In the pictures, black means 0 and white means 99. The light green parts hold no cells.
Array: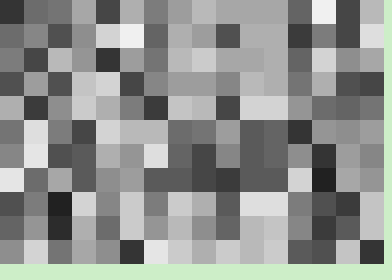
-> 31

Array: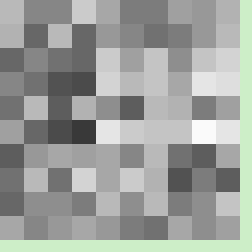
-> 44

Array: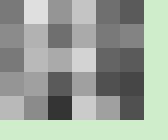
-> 47

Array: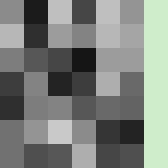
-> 18

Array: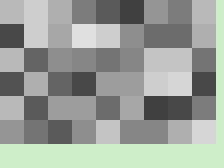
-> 32

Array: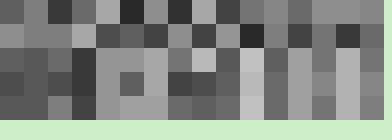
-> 37

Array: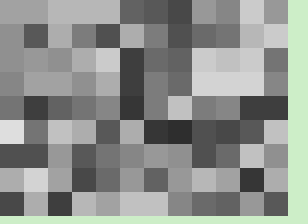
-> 31

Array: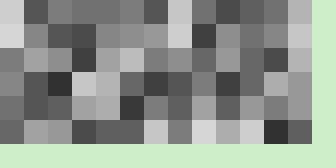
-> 52

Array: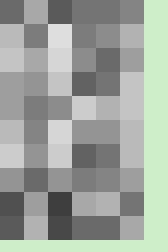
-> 57
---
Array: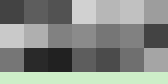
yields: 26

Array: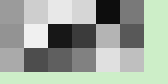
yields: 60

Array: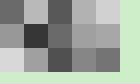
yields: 41

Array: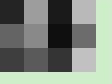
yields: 14

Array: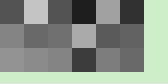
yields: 32

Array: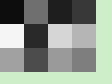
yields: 5

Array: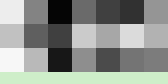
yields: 92
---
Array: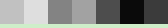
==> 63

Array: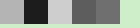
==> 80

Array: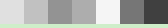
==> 67

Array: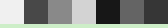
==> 82

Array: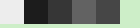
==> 21

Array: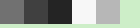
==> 14

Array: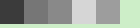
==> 53

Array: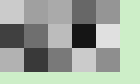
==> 73

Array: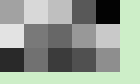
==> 40
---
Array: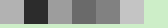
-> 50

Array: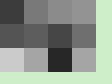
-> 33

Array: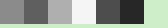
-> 30

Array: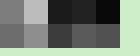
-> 4

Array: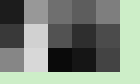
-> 49

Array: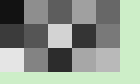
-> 40

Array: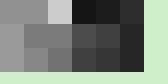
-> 11

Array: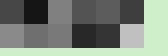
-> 36
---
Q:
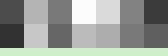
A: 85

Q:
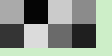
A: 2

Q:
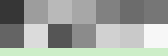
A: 50

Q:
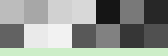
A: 8

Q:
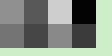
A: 34

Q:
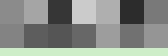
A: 68

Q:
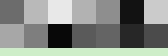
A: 55

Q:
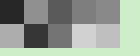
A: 35

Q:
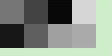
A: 26
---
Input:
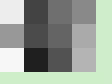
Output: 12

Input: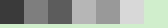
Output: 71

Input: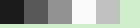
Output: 57

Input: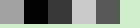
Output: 22

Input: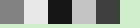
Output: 9

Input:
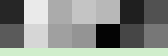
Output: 2

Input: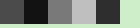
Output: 47

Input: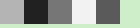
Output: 46
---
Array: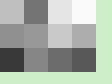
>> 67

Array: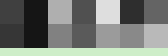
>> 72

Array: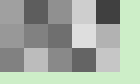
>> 69

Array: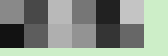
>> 40

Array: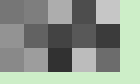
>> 23

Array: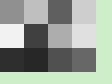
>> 87

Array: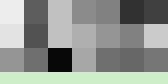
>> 79

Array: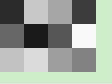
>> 97

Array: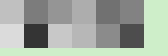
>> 30

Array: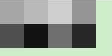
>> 15
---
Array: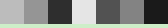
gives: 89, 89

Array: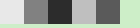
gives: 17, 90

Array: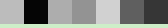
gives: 57, 81

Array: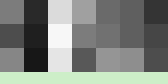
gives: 48, 96

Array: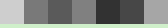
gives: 50, 80

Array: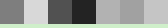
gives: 14, 84

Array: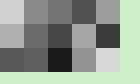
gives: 27, 84

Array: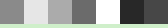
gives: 41, 99

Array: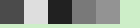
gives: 13, 86

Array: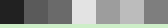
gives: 88, 88
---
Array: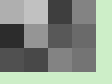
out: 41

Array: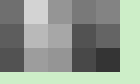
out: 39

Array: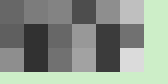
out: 44

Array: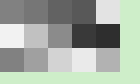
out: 18

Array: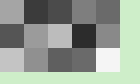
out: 53

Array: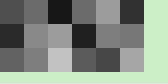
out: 46

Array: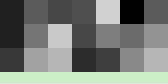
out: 57
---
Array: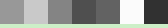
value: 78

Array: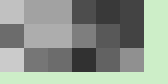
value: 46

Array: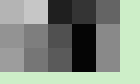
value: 46

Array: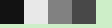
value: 90

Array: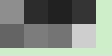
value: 48

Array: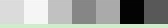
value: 95

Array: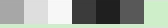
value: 86

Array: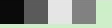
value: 35

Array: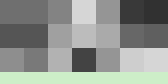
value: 47

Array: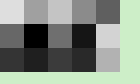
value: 12
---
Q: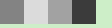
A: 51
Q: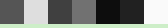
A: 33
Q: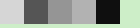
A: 83
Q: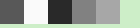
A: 34
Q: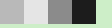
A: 72
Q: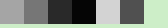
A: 64
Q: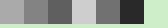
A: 66
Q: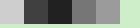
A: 80
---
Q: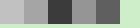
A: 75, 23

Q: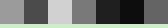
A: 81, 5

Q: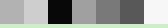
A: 96, 3

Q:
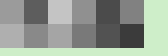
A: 76, 23

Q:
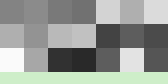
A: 97, 16

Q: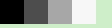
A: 96, 0

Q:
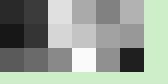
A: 97, 9

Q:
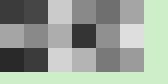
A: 86, 16
